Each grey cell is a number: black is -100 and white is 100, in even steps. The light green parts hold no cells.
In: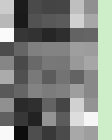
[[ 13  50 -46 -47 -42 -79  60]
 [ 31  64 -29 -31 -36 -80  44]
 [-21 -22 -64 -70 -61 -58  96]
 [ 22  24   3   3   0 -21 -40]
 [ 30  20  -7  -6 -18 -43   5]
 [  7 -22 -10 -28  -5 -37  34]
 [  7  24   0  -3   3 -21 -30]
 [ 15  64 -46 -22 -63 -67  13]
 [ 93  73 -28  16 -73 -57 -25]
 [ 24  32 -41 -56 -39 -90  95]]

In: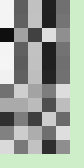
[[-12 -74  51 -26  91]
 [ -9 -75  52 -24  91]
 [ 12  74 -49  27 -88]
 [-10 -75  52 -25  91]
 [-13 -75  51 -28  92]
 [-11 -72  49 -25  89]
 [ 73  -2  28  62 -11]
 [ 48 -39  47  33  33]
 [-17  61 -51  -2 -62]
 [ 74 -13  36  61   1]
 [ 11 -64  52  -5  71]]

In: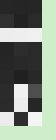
[[-70 -71 -70]
 [-67 -73 -62]
 [ 88  87  86]
 [-67 -65 -71]
 [-66 -68 -70]
 [-69 -75 -69]
 [-39  89 -66]
 [-70  85 -67]
 [ 91 -65  85]]

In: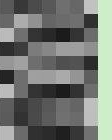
[[ 51 -19 -13 -31 -41 -56 -30]
 [-62 -13 -16 -21  14  35 -19]
 [-15 -60 -79 -69 -60 -12  46]
 [ 13  24  24   6  -3 -53 -64]
 [-66 -36 -38 -24 -14  26  18]
 [-26  16  33  24  25 -14 -72]
 [-14 -61 -79 -69 -60 -14  47]
 [ 50 -21 -14 -32 -43 -56 -27]
 [ 49 -16 -12 -29 -42 -61 -29]
 [-11 -58 -76 -66 -62 -16  44]]

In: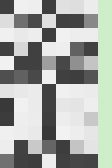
[[ 85  74  76 -52  87  88 -50]
 [  7 -49 -50  75 -43 -13  73]
 [ 86  86  89 -51  86  83  88]
 [-49 -24  87  85 -50  69 -50]
 [ 54  13 -44  24 -50 -50  89]
 [-34 -51 -50  88 -43 -24 -38]
 [ 84  86  88 -50  84  82  78]
 [ 87  79  80 -50  84  89 -55]
 [ 57  82  86 -51  85  87 -53]
 [ 80  86  90 -56  83  86  88]
 [ 79  54 -52 -21  58 -49  86]
 [-47 -45 -50  86 -52 -50 -11]]

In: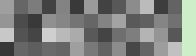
[[-22 -52  47  10 -31 -48  21 -55   3 -48  -3 -20  25]
 [-11   4 -25 -30  28   3 -20  -9   5  13 -55 -40  17]
 [-32  17  41  -1 -13 -47 -30  34  45  62 -46 -35  57]
 [ 51  23 -21 -44  10 -23  -5  25 -21 -17 -26 -20 -57]]

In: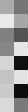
[[ -8  33]
 [ 31  83]
 [-35   0]
 [ 80   5]
 [-88  68]
 [ 77  53]
 [-89  59]
 [ -4  70]]

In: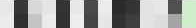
[[-37  81  77 -59 -66  84 -42  81 -60  79  69 -57  81]
 [ 29  73  78 -51 -61  80 -46  87 -61  84  54 -63  84]]
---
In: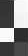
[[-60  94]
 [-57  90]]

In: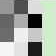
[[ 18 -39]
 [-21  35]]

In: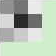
[[ 13  -9]
 [ 69 -67]]

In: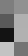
[[ -1  14]
 [-30  38]]

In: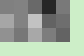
[[ 0  2]
 [30  2]]

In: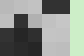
[[ 45  49]
 [ 50 -61]]

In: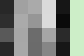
[[-69  26]
 [-64  33]]
